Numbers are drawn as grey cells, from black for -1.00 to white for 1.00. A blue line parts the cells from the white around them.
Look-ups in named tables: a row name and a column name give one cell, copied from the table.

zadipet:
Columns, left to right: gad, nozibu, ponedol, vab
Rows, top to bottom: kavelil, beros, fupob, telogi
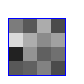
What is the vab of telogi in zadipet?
-0.41
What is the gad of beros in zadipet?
0.71
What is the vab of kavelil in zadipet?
-0.41
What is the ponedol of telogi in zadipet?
0.02
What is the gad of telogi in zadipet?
-0.31
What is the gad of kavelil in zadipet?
-0.03
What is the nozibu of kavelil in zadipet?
-0.31
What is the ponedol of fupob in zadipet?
-0.25
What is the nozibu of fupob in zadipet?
0.15
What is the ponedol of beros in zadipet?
0.09
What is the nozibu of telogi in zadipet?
-0.24
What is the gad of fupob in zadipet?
-0.73
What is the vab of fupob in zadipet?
-0.12
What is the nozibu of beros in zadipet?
0.36
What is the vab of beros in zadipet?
0.26
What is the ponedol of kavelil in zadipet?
0.35

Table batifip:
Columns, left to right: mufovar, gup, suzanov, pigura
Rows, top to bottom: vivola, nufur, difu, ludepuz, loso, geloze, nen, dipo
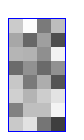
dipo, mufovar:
0.58
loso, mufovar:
0.56
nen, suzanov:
0.50
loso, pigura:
-0.34
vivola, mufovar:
0.59
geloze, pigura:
0.78
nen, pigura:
0.91
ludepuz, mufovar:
-0.16
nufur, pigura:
-0.39
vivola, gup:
0.98
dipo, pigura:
-0.51
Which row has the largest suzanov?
geloze

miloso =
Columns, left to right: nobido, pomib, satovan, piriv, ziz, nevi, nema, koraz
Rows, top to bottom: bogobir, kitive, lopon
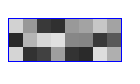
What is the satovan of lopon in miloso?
-0.49
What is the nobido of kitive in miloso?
-0.68
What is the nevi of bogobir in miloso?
0.28
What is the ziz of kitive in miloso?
0.06
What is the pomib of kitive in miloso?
0.42
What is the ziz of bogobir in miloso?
0.20
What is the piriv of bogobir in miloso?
-0.62
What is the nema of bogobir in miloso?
0.56
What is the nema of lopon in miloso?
0.73
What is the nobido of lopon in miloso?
0.67
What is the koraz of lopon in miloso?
0.37
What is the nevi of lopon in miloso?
-0.67
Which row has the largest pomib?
kitive

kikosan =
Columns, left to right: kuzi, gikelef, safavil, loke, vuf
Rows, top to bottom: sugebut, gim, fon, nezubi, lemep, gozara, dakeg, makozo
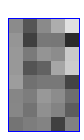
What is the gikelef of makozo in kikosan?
-0.02
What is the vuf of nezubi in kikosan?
0.60
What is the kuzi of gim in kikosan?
0.17
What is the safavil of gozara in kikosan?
0.19
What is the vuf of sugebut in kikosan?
0.76
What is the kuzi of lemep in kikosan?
0.23
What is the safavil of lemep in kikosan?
-0.06
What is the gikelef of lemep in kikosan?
-0.11
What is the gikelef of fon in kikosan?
-0.04
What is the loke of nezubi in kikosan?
0.30
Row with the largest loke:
sugebut

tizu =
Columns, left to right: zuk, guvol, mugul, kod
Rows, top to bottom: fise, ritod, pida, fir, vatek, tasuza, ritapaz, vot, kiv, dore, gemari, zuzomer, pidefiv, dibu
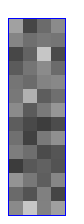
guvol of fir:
-0.08
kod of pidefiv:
-0.46
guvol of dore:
-0.14
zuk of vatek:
-0.08
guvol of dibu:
0.56
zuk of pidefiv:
-0.17
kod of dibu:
0.25
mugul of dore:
-0.41
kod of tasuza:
-0.13
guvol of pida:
-0.22
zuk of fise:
0.26
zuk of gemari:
-0.53
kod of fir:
-0.16
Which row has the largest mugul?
pida

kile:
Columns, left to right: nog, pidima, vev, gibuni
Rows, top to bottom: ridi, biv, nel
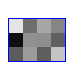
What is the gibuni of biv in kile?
-0.25
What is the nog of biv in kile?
-0.88
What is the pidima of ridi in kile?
-0.14
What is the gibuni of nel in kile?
0.54
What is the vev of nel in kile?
-0.26
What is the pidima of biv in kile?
0.14
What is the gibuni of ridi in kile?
0.04
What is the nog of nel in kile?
-0.29
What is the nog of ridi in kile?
0.79
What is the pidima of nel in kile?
0.22
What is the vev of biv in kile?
0.11
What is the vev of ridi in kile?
0.30

